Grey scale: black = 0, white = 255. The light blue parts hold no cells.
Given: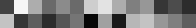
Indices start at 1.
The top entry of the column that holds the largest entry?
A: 246
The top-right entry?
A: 44
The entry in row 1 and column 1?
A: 66
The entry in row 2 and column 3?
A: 94
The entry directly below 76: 127
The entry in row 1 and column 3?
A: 173

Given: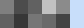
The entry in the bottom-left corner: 97
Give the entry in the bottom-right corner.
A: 67
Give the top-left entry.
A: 127

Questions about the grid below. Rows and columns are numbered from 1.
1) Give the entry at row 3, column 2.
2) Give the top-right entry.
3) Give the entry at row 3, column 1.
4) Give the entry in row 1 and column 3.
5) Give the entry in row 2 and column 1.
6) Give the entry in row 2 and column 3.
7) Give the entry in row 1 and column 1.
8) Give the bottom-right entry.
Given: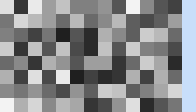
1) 106
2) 65
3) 128
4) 234
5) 118
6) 185
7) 223
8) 118

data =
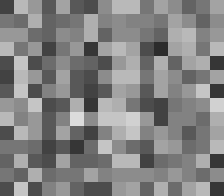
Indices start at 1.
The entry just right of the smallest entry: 163
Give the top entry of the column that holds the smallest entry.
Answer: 163
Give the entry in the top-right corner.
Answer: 163
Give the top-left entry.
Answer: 66
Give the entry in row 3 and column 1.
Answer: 152
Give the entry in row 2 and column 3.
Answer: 175
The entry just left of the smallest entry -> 76
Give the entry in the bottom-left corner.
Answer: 76
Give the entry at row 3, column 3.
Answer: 108
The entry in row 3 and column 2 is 152
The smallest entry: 44
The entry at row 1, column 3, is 152
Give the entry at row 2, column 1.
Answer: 118
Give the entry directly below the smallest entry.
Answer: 175
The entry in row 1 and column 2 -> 185
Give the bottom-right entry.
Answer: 54
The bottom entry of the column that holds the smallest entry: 175
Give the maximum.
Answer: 220
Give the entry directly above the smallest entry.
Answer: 99
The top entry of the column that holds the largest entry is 88

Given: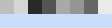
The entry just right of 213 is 41
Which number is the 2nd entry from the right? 102
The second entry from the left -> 213

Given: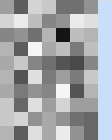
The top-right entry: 146
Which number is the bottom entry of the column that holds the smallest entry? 235
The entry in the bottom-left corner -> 180
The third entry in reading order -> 212
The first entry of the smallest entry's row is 134
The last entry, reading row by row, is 103
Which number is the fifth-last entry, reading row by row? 223
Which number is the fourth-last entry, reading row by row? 169
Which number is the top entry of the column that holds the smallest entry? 112
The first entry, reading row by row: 158
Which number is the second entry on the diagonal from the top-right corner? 235
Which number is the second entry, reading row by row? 93
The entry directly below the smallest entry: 190
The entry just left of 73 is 84
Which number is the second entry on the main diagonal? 235
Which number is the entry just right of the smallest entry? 190

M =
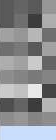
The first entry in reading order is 89
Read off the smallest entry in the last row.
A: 132
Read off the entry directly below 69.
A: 183
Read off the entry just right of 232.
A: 69
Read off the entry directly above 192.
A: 132
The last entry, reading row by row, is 141
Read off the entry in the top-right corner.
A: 150
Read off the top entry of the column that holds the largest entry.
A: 89
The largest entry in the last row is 150
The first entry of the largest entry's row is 202

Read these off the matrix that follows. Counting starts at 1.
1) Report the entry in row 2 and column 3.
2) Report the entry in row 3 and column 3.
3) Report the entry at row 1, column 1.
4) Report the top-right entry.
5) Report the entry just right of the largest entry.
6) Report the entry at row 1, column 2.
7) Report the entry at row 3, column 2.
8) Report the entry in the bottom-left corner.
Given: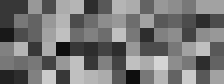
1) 99
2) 99
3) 55
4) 162
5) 141
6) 55
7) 76
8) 34

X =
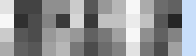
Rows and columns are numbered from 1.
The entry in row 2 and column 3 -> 76
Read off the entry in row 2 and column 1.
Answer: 247
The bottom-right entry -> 161
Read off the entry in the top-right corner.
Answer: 97
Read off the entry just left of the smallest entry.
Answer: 87
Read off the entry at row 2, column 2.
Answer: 48
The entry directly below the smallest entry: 131
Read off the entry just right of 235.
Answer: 193
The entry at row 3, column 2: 87
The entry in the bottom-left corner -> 171
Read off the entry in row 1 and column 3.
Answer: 67
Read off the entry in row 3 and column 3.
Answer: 76
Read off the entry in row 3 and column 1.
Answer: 203
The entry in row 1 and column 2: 67

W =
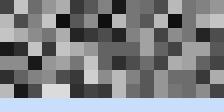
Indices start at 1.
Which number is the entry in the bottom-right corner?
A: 68
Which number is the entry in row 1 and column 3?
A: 109
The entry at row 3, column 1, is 196
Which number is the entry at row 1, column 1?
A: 68
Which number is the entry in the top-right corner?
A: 150
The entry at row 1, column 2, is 196
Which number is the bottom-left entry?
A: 185
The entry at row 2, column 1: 185
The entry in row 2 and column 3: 130
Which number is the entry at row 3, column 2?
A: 173

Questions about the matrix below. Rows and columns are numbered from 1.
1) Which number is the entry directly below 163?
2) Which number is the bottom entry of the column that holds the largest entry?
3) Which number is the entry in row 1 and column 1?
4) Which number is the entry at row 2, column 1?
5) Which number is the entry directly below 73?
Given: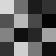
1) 15
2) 50
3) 216
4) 82
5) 38

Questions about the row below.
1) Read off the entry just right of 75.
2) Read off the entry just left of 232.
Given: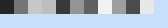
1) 232
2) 75

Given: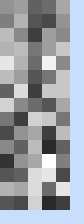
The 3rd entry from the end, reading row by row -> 210
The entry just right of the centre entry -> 85
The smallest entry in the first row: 97
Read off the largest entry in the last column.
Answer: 230
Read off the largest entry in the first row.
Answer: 167
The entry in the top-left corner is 147
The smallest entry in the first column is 51
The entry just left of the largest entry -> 167
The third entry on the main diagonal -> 62
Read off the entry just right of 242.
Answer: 137
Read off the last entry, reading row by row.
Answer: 62
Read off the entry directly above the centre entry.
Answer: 62
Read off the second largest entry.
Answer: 242
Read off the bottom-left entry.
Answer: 85
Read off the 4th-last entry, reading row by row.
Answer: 73
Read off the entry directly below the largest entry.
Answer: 230
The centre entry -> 108
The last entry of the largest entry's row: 127

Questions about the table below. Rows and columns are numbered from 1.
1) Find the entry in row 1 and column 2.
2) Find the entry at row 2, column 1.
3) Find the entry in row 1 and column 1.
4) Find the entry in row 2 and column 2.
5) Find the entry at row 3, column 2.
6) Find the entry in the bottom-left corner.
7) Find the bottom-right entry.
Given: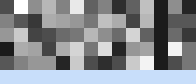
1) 255
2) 130
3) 77
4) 87
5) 202
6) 87
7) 119
